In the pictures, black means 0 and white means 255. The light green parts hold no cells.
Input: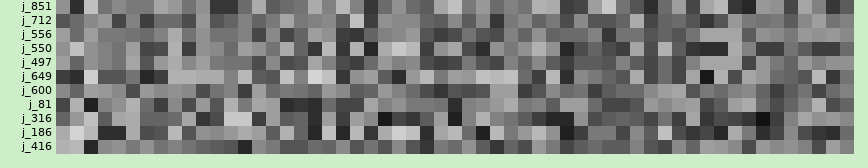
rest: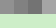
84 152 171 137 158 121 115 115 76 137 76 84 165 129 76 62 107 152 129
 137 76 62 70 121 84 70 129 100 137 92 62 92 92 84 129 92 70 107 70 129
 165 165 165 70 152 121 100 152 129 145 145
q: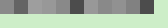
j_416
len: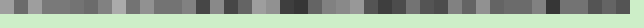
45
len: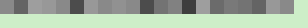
21
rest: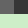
184 54 177 39 171 200 184 62 145 165 76 46 145 121 145 177 145 39 76 100
 76 62 165 76 177 92 54 46 46 171 129 62 62 115 92 62 62 107
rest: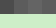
70 115 62 165 54 76 70 54 17 62 129 165 145 152 137
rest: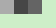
107 84 54 84 152 121 115 121 92 137 158 115 129

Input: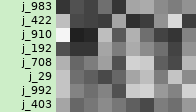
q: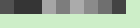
j_192
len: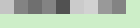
9

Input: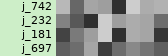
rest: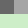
158 48 205 172 178
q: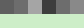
j_697
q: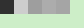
j_232
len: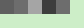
5
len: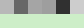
6
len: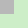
1
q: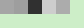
j_742

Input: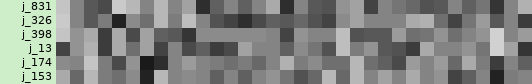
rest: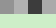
111 162 67 132 74 96 60 74 162 132 132 96 139 117 82 190 124 147 88 82
 60 170 132 132 147 117 209 162 53
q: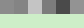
j_174
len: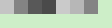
7
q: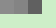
j_153
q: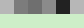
j_153
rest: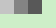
74 202 183 132 183 132 162 46 96 132 96 132 170 46 132 88 82 147 162 67
 132 117 104 82 88 132 96 117 53 132 177

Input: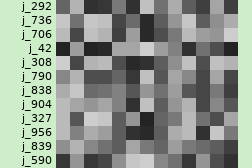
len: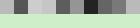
10
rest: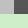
165 135 70 165 70

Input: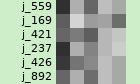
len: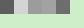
5
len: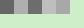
5
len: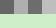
4
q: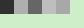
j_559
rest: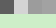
109
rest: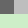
168

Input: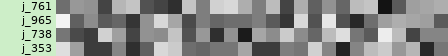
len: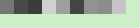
9
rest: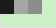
203 140 102 188 222 118 90 237 188 68 133 133

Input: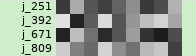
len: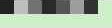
7
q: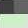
j_251
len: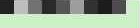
9
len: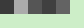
5
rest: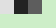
218 85 149 190 210 165
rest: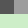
50 29 77

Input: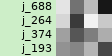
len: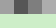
4
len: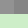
2

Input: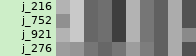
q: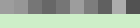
j_276
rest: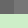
157 125 96 172 82

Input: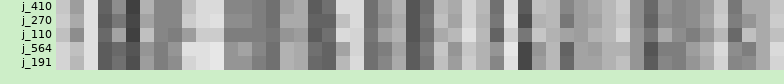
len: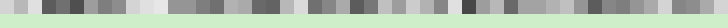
52
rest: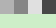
157 184 105 163 163 178 192 149 92 134 126 149 170 212 134 141 170 212
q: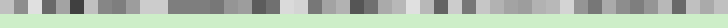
j_110

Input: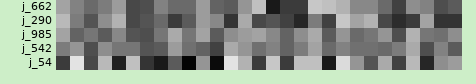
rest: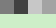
178 72 44 59 163 52 52
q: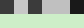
j_54

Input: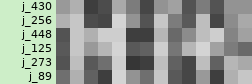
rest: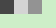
83 198 124 89 190 70 140 169
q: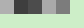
j_430
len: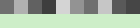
10

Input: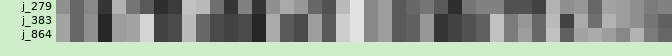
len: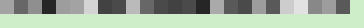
25
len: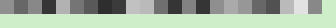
23
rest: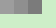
130
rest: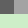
170 157 136 178 123 103
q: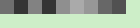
j_279
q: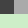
j_383

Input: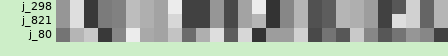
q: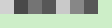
j_80
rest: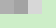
65 65 150 73 163 181 51 135 181 81 93 181 175 157 65 222 209 101 181

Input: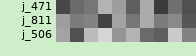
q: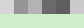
j_506
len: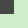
1

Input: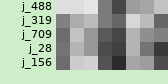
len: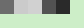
5
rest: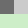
209 82 42 165 157 76
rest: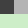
116 57
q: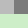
j_319

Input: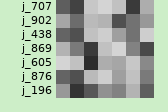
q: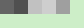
j_438
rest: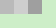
193 122
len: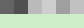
6
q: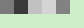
j_869
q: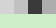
j_707
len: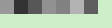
7

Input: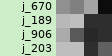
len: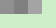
3
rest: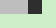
97
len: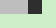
3
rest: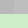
46 46
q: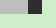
j_203
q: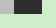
j_189
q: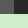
j_906

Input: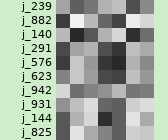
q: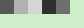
j_140
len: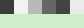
6
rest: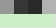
137

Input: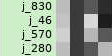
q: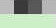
j_280
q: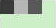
j_570
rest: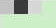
29
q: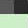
j_830
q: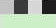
j_46

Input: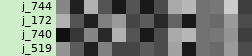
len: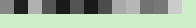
13
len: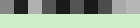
10
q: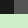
j_744
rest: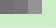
62
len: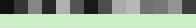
14
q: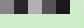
j_740

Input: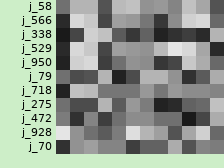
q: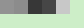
j_950
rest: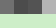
34 76 180 180 146 49 91 172
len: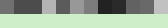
12
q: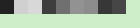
j_950
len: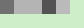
5
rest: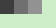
140 55 70 200 172 105

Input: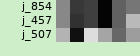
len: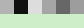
6
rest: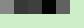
118

